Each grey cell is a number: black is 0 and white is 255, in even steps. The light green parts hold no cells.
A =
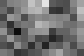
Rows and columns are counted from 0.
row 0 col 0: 93
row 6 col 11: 122
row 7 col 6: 117
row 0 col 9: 77
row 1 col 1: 73
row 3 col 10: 111
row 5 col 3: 91
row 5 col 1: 149
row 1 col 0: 107
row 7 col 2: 52
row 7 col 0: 122
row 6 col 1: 65
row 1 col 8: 49
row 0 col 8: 81
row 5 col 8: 58
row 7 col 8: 164
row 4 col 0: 145
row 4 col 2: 13
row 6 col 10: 75
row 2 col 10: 78
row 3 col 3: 121
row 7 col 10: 107
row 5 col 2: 104
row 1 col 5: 182
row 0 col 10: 134
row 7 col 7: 139
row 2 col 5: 138
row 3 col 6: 168
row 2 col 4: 124
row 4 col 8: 99

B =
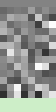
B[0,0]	131
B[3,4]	127
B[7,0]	110
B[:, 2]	[131, 123, 155, 127, 105, 180, 150, 156, 137, 191, 103, 79, 247, 226]
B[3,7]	253
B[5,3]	98
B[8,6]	161
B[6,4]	124
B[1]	[104, 115, 123, 118, 158, 119, 141, 124]
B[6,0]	180
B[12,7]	115
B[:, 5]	[131, 119, 199, 62, 109, 158, 92, 132, 151, 251, 118, 113, 211, 45]
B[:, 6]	[131, 141, 112, 194, 106, 170, 97, 52, 161, 223, 80, 120, 190, 183]
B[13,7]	230
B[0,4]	131
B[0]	[131, 131, 131, 131, 131, 131, 131, 131]
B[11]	[164, 87, 79, 143, 185, 113, 120, 115]
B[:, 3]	[131, 118, 160, 137, 153, 98, 89, 189, 165, 160, 171, 143, 81, 50]
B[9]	[133, 110, 191, 160, 112, 251, 223, 78]
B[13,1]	142
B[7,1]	229
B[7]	[110, 229, 156, 189, 84, 132, 52, 108]
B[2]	[121, 173, 155, 160, 82, 199, 112, 74]
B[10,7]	89

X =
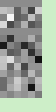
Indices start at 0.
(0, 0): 140
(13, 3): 146
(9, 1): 103
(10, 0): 161
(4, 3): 140
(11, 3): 165
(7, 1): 91
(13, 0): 150
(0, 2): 140
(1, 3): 152
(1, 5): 208
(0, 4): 140
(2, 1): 246
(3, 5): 108
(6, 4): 93
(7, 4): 48
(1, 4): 67
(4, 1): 140
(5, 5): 119
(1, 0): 192
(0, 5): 140
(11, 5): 189
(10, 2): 150
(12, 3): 151
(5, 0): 126
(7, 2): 103
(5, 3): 139

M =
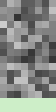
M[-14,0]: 118
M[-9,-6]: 153
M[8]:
[128, 106, 92, 56, 67, 133, 109, 55]
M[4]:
[93, 186, 152, 158, 93, 135, 129, 129]
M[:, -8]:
[118, 149, 131, 205, 93, 130, 95, 80, 128, 149, 133, 169, 153, 140]
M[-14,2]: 158
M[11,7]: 84
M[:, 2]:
[158, 134, 52, 178, 152, 153, 192, 119, 92, 172, 105, 194, 133, 69]
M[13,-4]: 166
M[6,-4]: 151
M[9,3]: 160
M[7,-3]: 107
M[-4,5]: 72
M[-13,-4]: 101
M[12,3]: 154
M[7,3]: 102
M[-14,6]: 81
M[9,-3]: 159
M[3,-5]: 133
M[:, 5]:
[119, 151, 96, 161, 135, 170, 88, 107, 133, 159, 72, 116, 79, 179]
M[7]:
[80, 125, 119, 102, 55, 107, 135, 84]
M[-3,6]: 160
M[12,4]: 177

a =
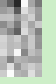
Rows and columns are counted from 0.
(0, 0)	142
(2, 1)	194
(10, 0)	203
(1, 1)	169
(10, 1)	252
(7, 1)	185
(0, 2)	40
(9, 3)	188
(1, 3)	221
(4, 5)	130
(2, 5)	152
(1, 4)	189
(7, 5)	174
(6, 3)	166
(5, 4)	200
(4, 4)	181
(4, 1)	136
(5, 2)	203

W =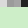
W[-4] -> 218
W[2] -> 164
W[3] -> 33

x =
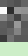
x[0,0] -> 97
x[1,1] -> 45
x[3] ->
[94, 83, 152, 88]
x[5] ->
[58, 113, 89, 89]
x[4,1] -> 101
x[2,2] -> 67

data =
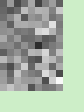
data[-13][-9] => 97
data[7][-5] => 182
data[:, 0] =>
[97, 103, 111, 139, 143, 170, 135, 95, 185, 115, 153, 157, 173]
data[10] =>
[153, 102, 196, 144, 126, 116, 219, 183, 75]
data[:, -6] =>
[110, 189, 89, 173, 123, 106, 145, 113, 135, 204, 144, 156, 176]
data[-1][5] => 138
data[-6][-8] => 125
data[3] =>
[139, 97, 171, 173, 166, 169, 149, 224, 122]
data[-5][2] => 180
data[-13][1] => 154
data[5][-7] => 154
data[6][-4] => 45
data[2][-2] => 116
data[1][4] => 157
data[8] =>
[185, 146, 180, 135, 92, 80, 198, 183, 143]
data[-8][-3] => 88
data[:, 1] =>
[154, 86, 139, 97, 149, 125, 138, 125, 146, 78, 102, 121, 196]
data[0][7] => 157
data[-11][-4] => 137
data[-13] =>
[97, 154, 74, 110, 167, 68, 124, 157, 96]
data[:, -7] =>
[74, 107, 178, 171, 116, 154, 113, 145, 180, 139, 196, 174, 169]
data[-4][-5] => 101
